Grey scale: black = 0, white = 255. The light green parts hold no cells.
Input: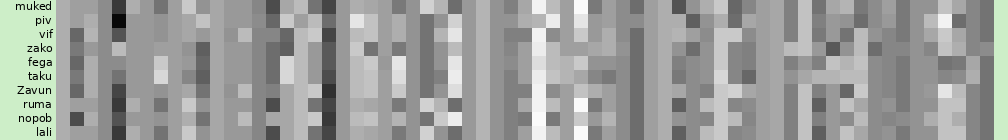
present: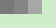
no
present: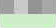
yes
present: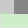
yes
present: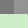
yes

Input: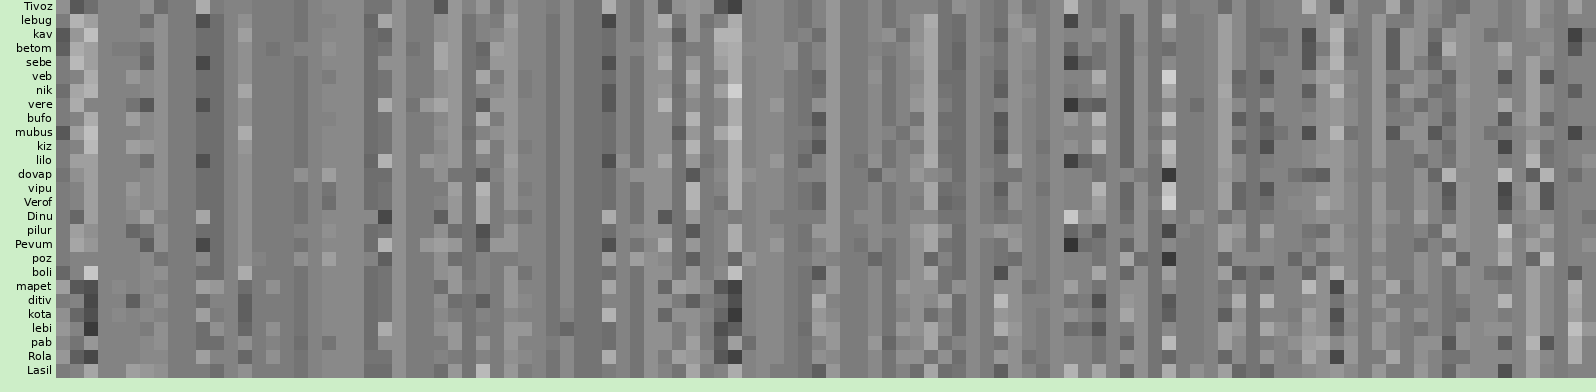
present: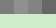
yes
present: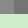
yes
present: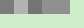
no
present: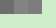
yes
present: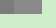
yes

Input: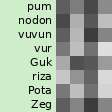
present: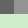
no
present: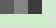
yes
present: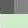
yes
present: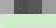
yes
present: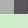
yes
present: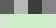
yes
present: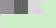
yes

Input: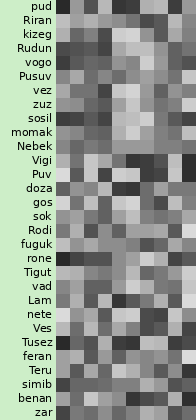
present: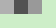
no
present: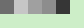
yes

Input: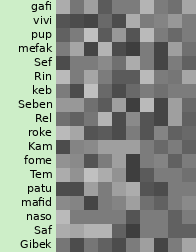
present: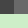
yes
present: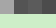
yes
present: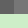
yes
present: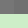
no
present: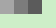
yes
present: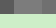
yes

